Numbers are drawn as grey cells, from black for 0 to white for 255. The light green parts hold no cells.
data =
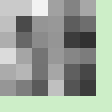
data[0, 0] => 202
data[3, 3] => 152
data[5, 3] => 192
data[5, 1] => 125
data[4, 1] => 182
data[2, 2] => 139
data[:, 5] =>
[167, 110, 49, 124, 71, 59]
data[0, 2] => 242
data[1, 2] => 149
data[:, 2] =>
[242, 149, 139, 116, 115, 90]

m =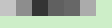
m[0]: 196
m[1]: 141
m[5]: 171

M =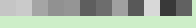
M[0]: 197
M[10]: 57
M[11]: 97
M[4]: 149

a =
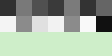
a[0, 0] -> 49
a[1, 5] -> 249
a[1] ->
[244, 139, 224, 242, 139, 249, 17]

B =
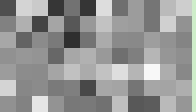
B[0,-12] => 79
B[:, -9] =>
[54, 165, 122, 103, 165, 122, 147]
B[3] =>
[145, 151, 148, 103, 167, 177, 153, 111, 127, 182, 150, 143]
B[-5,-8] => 47
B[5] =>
[212, 135, 139, 122, 127, 72, 167, 164, 117, 166, 164, 174]
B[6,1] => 130
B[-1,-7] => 121
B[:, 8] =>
[156, 156, 137, 127, 181, 117, 88]
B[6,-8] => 120
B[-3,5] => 171
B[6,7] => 191
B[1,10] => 208
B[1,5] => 152
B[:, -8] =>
[114, 87, 47, 167, 193, 127, 120]
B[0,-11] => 212
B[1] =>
[129, 176, 68, 165, 87, 152, 194, 159, 156, 117, 208, 146]
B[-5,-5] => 138
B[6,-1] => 150
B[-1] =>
[145, 130, 229, 147, 120, 121, 113, 191, 88, 92, 186, 150]
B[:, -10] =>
[202, 68, 139, 148, 139, 139, 229]

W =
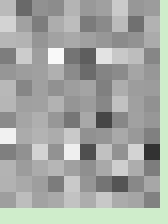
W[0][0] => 186
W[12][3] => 169
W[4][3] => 176
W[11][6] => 115
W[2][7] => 139
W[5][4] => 158
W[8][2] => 179
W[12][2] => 163
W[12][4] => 194
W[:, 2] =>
[144, 125, 149, 158, 160, 159, 161, 175, 179, 210, 171, 158, 163]
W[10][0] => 179
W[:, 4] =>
[180, 188, 169, 115, 139, 158, 148, 119, 201, 239, 160, 201, 194]
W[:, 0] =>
[186, 210, 182, 125, 150, 185, 182, 139, 241, 126, 179, 177, 158]
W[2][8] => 146
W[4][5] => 108
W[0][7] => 202
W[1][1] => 161
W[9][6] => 193
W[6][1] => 160
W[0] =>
[186, 104, 144, 141, 180, 153, 160, 202, 151, 156]
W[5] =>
[185, 133, 159, 144, 158, 164, 128, 173, 157, 156]
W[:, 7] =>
[202, 187, 139, 199, 139, 173, 193, 135, 169, 146, 206, 84, 171]
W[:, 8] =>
[151, 112, 146, 189, 165, 157, 160, 161, 153, 210, 174, 136, 165]
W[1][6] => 137
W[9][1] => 144

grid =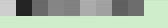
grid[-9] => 206
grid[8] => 109
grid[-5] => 129

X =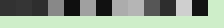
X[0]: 50
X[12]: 19
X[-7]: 17

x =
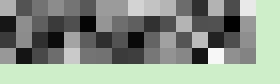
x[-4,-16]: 177
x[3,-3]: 247
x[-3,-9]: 110
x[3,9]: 119
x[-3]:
[22, 142, 95, 58, 79, 5, 149, 110, 95, 49, 80, 180, 80, 81, 1, 152]
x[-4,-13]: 140
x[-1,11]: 135
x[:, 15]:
[233, 152, 143, 131]
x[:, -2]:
[76, 1, 78, 144]
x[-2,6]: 46
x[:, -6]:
[181, 80, 161, 147]
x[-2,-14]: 47
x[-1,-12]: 202
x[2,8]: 9

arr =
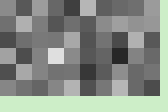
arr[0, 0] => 139
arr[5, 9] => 76
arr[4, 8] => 105
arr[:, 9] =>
[155, 151, 88, 105, 116, 76]
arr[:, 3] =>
[103, 85, 119, 223, 114, 134]
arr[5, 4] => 179
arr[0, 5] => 182
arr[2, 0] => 76
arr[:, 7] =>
[105, 159, 74, 39, 142, 182]
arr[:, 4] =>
[63, 111, 168, 138, 116, 179]
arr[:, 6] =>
[94, 139, 115, 100, 91, 119]
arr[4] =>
[79, 168, 132, 114, 116, 55, 91, 142, 105, 116]
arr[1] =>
[112, 176, 125, 85, 111, 91, 139, 159, 146, 151]
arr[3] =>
[162, 77, 131, 223, 138, 87, 100, 39, 131, 105]

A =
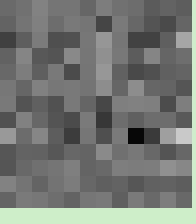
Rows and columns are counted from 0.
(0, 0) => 106
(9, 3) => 87
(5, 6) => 141
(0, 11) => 93
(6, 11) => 126
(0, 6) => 125
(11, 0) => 130
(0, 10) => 99
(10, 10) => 144
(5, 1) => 102
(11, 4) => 124
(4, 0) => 104
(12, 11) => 104
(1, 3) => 109
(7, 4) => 75
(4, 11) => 100
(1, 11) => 101
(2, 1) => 94
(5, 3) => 119
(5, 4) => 121
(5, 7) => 102
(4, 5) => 117
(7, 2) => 103
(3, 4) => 137
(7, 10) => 109
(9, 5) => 100
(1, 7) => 122
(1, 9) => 84
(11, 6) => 95
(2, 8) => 66
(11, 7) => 99
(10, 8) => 124
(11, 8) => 86
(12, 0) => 100
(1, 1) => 116
